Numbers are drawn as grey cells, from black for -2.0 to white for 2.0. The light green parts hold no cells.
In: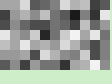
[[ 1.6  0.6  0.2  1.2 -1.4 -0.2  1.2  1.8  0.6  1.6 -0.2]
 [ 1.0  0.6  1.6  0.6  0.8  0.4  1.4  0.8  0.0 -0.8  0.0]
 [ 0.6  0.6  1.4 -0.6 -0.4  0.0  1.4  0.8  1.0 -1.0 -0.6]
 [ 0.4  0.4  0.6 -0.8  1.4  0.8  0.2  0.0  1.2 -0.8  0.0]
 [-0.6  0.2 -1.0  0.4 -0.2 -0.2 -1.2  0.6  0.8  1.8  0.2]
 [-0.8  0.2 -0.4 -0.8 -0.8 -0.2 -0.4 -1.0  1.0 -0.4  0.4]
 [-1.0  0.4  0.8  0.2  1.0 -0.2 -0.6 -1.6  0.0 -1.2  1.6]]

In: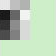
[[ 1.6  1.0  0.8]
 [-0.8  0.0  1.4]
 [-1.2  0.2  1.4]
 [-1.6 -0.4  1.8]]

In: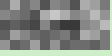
[[ 0.3 -0.5 -0.3  0.5 -0.5  0.3 -0.5 -0.3 -0.3 -0.5 -0.1]
 [ 0.1 -0.1 -0.3 -0.7  0.7  1.1  0.7  0.1  0.3  0.9  0.3]
 [-0.3  0.7 -0.3  0.1 -0.7  0.1 -0.1 -0.7  0.7  0.5 -0.1]
 [-0.5  0.5  0.1 -0.3 -0.5 -0.3 -0.1 -0.7  0.7  0.5 -0.1]
 [-0.7 -0.5 -0.7 -0.9  0.1 -0.7 -1.1 -1.1  0.1  0.3  0.9]]

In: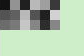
[[-0.3 -0.1  1.1  0.1 -1.3  0.1]
 [-0.7 -0.5  0.9 -0.7 -1.5  1.3]
 [-1.7  0.3 -1.5  0.9  0.5 -1.1]]

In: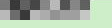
[[ 0.9 -0.3 -1.1  0.9  0.7  0.3  0.5  0.5  1.1]
 [-0.1 -1.1 -0.5 -0.9  0.1  0.9 -0.7  0.1 -0.5]]

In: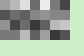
[[ 0.5  0.9  1.5 -0.3  1.7 -0.1 -0.9]
 [ 0.3 -0.9 -0.3 -1.1 -0.5  0.9  1.1]
 [-0.1 -0.1  0.9 -0.5  0.5 -1.1 -0.7]
 [-0.7 -0.3 -0.5  0.1  0.3  0.1  0.1]]

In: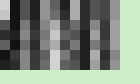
[[ 1.3 -1.7 -0.7 -1.5  0.3 -0.5 -1.5  0.7 -1.3 -0.7 -0.9  0.3]
 [ 1.1 -1.7 -0.7 -1.5  0.3 -0.3 -1.3  0.7 -1.3 -0.7 -0.9  0.3]
 [-0.5 -1.7 -0.3 -1.3  0.1  0.7 -0.9 -0.1 -1.5 -0.1 -0.9  0.5]
 [-0.7 -1.7 -0.1 -1.3  0.1  0.7 -0.9 -0.3 -1.3  0.1 -1.1  0.5]
 [-1.3 -1.5  0.1 -1.1 -0.1  1.1 -0.5 -0.7 -1.5  0.5 -1.1  0.5]
 [-1.5 -1.3  0.1 -1.1 -0.3  1.3 -0.5 -0.7 -1.5  0.5 -1.1  0.3]
 [-1.7 -1.1  0.1 -1.1 -0.5  1.3 -0.1 -0.9 -1.5  0.7 -1.3  0.1]]
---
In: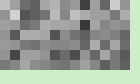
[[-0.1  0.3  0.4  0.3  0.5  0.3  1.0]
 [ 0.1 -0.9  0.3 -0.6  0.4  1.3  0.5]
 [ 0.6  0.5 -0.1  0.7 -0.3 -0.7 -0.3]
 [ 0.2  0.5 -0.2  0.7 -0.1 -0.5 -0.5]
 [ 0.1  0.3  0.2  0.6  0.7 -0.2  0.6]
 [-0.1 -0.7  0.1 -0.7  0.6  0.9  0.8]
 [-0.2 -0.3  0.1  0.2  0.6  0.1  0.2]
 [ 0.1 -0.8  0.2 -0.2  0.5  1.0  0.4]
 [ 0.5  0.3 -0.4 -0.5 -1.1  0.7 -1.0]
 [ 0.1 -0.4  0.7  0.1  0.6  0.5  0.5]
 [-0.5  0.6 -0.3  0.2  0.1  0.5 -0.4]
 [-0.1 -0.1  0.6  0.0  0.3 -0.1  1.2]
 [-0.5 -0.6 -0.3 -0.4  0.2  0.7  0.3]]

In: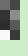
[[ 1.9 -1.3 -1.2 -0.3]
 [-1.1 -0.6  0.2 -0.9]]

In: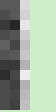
[[-0.8 -0.8 -0.8 -1.3 -1.1 -0.7 -0.5 -0.8 -1.1 -0.8 -0.6]
 [-1.0 -0.9 -1.0 -0.9 -1.1 -0.6 -0.9 -0.7 -1.4 -0.6 -0.6]
 [ 1.0  0.9  0.8  1.7  0.8  1.1  1.0  1.2  1.6  1.3  1.4]]

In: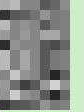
[[-1.1  0.3  0.4  0.1  0.9  0.9 -1.3  0.4  0.9 -1.2  0.7]
 [-0.7  1.2 -0.3  1.1  0.0  0.0  0.3  0.1  0.1 -0.6  0.9]
 [-0.6  0.3 -1.0  0.3  0.6  0.6  0.1  0.4  0.3 -0.5  0.1]
 [-0.4  0.1 -0.6  0.1  0.1  0.1  0.1  0.1  0.1 -0.2  0.1]
 [ 0.3 -0.6  0.4 -0.6 -0.6 -0.6 -0.6  0.6 -0.6  0.3 -0.6]
 [-0.1 -1.4  1.3 -1.4 -0.1 -0.1 -0.8  0.6 -0.1 -0.1 -0.4]
 [ 0.0 -0.4  0.3 -0.5  0.0  0.0 -0.4  0.0  0.0  0.0  0.2]]

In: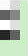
[[-1.4  2.0 -0.5  1.9]
 [-0.5  1.5  0.1  1.4]]

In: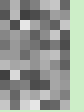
[[ 1.1  0.6 -0.4 -1.0  0.9  0.4 -0.2  0.1  0.5 -0.7 -0.2]
 [-0.2 -0.4 -0.1  1.4  0.6  0.4  0.4  0.5 -0.8  0.9  0.8]
 [ 1.3  0.9  0.0 -0.6  0.7 -0.3  0.0  0.2  1.6 -1.0 -0.4]
 [ 1.6  0.6 -0.8 -0.7  0.3  0.3 -0.2 -0.5  0.6 -0.8  0.0]
 [-0.5  1.1 -0.7  0.3  0.7  0.8 -0.6  0.2 -0.1 -0.4  0.9]
 [-0.4  0.5  0.6  0.6  0.2  1.0 -0.1  1.1 -0.5  0.5  1.1]
 [ 0.8  0.0  0.4  0.3 -0.5 -0.2 -0.8 -0.6  1.1  0.3 -0.4]]

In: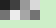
[[-0.2 -1.5]
 [ 1.7 -1.0]
 [ 0.6  0.4]
 [-0.2  1.4]]

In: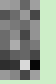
[[ 0.4 -1.3 -0.9 -0.3 -0.3  0.1 -0.7  0.5]
 [ 0.1 -1.2 -0.5  0.7  0.2 -0.1 -0.3  0.4]
 [-0.9  1.4 -0.4 -0.4 -0.9 -0.3  0.4 -0.4]
 [ 0.5 -1.9 -0.9 -0.1  0.3  0.3 -0.9  0.5]]
